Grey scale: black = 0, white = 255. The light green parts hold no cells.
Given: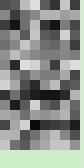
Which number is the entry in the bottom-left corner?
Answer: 197
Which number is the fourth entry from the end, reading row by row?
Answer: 168
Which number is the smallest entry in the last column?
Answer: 29
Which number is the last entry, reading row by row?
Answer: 145
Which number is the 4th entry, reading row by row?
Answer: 221
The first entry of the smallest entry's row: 70
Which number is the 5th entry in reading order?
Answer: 90
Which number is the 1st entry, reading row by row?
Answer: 79
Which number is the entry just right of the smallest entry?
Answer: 51
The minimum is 9
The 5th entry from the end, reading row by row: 145
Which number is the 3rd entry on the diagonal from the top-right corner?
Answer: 20
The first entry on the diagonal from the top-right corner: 60
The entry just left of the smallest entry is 209
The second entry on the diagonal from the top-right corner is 157
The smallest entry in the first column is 51
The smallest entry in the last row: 90
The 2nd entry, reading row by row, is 90
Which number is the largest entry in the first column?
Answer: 209
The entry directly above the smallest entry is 157
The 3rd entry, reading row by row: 188
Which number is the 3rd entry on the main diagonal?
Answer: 112

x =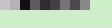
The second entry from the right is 74
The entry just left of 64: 45
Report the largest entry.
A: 196

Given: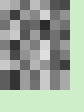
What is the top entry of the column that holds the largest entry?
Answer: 146
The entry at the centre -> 125
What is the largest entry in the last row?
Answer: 201
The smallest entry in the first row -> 73
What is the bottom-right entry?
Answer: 169
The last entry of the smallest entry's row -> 113
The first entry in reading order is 189
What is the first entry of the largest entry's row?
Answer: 169
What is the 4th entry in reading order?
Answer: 189
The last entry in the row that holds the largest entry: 125
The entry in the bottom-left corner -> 93
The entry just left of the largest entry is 169
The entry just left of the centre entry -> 157
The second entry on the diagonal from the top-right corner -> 113
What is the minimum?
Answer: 42
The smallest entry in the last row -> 52
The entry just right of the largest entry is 93

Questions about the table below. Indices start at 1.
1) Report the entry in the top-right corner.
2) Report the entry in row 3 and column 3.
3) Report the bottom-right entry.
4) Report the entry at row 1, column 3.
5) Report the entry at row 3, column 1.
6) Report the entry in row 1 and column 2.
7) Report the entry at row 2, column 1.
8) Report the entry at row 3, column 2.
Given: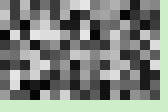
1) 134
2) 6
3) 70
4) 187
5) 154
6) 59
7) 199
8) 80

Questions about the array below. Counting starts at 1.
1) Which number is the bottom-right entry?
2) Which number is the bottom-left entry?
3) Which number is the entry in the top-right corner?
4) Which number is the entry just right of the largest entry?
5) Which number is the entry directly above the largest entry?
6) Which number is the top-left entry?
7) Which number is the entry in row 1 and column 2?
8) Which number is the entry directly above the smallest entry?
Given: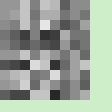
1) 173
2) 94
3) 140
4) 128
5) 173
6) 150
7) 150
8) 140
